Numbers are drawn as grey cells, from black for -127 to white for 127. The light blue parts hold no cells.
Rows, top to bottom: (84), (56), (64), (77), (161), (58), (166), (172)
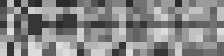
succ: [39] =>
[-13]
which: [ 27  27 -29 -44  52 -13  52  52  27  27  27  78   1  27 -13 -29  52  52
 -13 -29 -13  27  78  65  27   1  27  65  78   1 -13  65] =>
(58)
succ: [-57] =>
[-44]
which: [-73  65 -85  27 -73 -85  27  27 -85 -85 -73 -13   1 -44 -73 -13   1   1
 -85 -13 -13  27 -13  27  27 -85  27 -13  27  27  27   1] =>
(84)
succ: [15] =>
[27]

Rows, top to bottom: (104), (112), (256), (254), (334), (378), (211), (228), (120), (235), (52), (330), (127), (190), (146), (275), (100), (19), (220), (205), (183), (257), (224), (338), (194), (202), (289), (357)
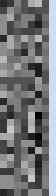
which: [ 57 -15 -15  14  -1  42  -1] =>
(120)
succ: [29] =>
[-44]
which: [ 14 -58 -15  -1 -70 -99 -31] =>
(254)

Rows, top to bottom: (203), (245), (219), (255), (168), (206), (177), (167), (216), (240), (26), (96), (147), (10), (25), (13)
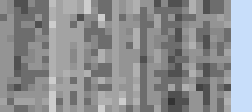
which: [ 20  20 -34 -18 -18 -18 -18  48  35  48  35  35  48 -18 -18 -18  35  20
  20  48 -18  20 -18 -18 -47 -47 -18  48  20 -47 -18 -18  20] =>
(26)
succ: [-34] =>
[-18]
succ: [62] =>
[35]
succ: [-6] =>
[-47]
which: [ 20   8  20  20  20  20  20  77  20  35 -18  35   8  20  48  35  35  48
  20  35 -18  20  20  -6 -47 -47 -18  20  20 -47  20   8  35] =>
(10)

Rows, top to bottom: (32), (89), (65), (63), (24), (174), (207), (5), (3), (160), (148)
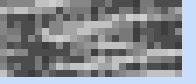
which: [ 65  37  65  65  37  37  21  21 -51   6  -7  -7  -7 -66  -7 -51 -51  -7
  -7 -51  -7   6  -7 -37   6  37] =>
(89)
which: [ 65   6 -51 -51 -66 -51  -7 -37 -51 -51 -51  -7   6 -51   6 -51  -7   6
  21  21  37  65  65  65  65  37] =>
(148)
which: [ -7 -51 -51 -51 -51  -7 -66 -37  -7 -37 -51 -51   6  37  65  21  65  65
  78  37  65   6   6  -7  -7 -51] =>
(3)
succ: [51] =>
[65]
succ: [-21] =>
[-51]

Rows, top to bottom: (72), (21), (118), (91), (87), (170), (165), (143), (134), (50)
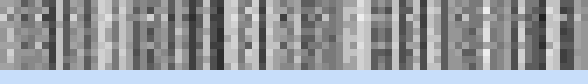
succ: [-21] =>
[8]
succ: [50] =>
[-6]

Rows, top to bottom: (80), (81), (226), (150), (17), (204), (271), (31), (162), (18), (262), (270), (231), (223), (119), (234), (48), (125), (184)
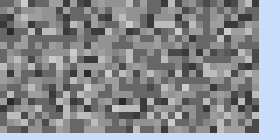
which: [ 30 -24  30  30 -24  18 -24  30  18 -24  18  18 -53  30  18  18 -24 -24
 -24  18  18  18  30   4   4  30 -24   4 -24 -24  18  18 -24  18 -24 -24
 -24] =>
(271)
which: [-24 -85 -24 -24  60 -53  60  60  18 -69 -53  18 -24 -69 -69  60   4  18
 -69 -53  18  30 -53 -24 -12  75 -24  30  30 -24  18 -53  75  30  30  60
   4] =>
(17)
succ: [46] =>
[18]
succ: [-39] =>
[-53]
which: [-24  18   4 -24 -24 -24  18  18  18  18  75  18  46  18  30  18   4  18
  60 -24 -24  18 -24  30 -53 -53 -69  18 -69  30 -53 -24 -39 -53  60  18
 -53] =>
(31)
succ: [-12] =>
[75]

